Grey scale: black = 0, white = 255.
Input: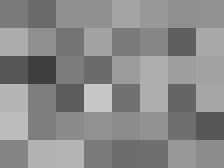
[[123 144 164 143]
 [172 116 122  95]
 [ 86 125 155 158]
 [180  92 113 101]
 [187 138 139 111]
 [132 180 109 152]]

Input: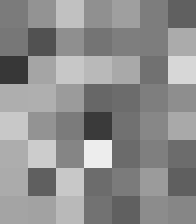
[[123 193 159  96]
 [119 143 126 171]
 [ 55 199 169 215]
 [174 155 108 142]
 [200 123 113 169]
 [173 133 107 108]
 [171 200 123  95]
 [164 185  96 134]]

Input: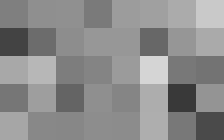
[[127 144 156 171]
 [ 67 141 151 150]
 [168 125 155 120]
 [118 100 133  57]
 [166 135 140 120]]

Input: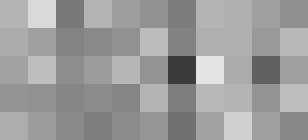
[[180 121 158 125 175 143]
 [171 131 145 130 176 184]
 [161 141 182  59 171 160]
 [148 134 133 126 179 190]
 [173 138 139 113 208 135]]

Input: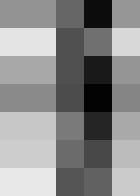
[[147 102 150]
 [228  80 216]
 [168  80 149]
 [138  76 133]
 [199 122 169]
 [205 107 188]
 [232  85 203]]

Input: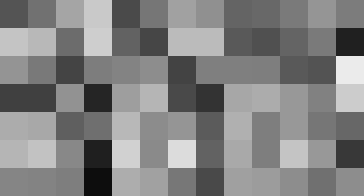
[[ 84 165  74 161 100 122 124]
 [196 108  98 187  89 100  32]
 [148  68 131  67 127  89 235]
 [ 64 146 158  73 167 152 204]
 [172  95 184 149 176 152 103]
 [181 136 209 220 169 196  56]
 [133 126 173 119 160 141 141]]
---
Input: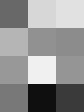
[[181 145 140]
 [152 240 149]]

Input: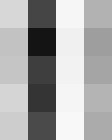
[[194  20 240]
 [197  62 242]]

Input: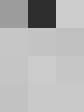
[[198 195 192]
 [197 203 198]]

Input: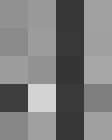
[[139 156  56]
 [156 146  53]]

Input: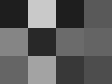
[[133  40 107]
 [101 163  56]]

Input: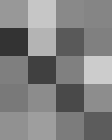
[[ 51 180  89]
 [127  64 128]]
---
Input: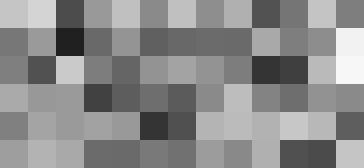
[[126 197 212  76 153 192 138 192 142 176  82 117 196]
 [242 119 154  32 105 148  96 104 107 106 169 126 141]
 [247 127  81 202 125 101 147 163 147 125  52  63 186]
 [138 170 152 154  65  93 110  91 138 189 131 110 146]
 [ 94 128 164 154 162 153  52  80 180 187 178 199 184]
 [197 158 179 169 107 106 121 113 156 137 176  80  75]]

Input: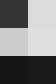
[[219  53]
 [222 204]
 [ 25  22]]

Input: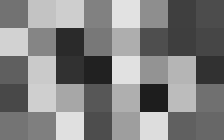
[[ 76 114 195 206 129 226 142  63]
 [ 70 210 133  42 120 174  78  62]
 [ 49  95 202  49  33 225 147 181]
 [112  72 207 167  87 175  29 188]
 [103 116 127 224  77 158 221  96]]

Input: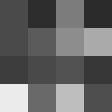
[[ 43  74  45 124]
 [170  74  91 141]
 [ 55  61  73  82]
 [ 78 235 105 190]]

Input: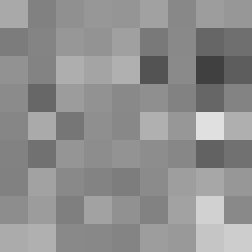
[[151 169 129 144 151 149 161 136 157]
 [111 124 132 151 147 160 121 137 102]
 [ 93 146 131 174 164 176  83 138  64]
 [131 139 103 156 146 137 143 130 102]
 [175 134 170 118 143 136 176 151 224]
 [113 130 113 149 141 147 141 135  98]
 [151 129 162 137 131 125 139 158 167]
 [137 141 156 127 162 145 130 162 209]
 [205 171 176 137 136 132 157 153 197]]

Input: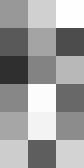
[[254 152 208]
 [ 76  89 164]
 [184  47 131]
 [104 135 252]
 [140 166 243]
 [211 205  94]]
